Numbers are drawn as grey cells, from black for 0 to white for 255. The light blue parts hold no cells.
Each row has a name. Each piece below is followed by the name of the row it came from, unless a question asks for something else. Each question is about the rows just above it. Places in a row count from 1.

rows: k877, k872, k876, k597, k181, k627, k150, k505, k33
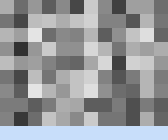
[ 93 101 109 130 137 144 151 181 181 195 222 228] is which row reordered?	k150
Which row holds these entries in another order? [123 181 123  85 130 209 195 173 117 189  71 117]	k627
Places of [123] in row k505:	1 2 4 9 11
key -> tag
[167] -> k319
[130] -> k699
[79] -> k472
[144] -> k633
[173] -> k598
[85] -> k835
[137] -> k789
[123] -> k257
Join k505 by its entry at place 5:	k598

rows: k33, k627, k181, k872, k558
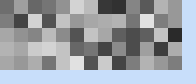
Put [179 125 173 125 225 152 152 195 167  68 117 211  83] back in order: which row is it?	k627
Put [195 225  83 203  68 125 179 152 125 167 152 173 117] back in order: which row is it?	k558
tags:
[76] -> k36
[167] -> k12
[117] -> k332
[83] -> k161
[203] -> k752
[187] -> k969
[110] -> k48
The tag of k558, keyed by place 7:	k161

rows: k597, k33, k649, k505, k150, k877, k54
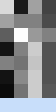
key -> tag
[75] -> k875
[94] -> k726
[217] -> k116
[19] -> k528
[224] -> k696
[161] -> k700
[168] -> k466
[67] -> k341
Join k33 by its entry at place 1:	k700
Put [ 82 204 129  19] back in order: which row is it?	k505
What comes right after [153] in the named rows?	[129]

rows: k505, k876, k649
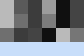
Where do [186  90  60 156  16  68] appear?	k505
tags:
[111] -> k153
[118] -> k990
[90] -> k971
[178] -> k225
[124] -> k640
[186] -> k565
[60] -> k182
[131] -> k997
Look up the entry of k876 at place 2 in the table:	k153
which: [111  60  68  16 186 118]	k649
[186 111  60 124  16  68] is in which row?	k876
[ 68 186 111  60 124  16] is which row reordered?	k876

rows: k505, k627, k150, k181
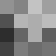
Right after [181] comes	[173]
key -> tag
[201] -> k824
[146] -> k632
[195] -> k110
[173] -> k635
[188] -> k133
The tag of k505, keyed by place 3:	k110
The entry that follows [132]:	[195]
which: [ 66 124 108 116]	k181

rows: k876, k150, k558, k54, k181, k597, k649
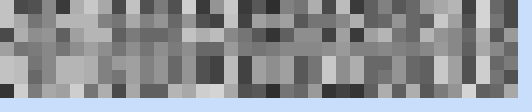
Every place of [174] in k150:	26
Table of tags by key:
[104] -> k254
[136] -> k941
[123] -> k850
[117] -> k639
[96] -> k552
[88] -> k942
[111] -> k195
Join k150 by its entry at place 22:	k942
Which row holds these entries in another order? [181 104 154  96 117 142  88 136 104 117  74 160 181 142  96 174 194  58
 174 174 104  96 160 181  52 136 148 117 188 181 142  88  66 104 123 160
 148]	k558
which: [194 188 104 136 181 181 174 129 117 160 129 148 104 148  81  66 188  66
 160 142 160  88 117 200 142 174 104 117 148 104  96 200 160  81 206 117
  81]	k597

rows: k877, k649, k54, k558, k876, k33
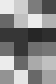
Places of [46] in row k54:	4
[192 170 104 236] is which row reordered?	k876
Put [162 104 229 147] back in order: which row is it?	k33
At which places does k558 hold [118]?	4
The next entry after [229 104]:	[162]

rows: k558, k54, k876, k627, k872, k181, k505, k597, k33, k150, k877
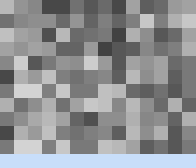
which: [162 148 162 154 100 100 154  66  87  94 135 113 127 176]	k627
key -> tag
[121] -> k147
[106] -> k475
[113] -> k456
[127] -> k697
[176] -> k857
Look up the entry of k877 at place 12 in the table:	k456
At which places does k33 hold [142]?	2 8 9 12
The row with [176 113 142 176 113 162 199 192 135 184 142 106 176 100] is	k597
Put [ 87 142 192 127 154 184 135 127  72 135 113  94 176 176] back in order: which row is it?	k150
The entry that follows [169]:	[184]
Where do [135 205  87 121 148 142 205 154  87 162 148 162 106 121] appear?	k872

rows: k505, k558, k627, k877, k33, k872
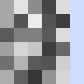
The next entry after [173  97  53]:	[146]
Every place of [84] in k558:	2 4
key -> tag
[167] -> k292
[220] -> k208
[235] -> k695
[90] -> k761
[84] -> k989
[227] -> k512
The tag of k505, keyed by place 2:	k512
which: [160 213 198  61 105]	k877
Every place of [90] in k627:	1 4
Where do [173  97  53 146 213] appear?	k872

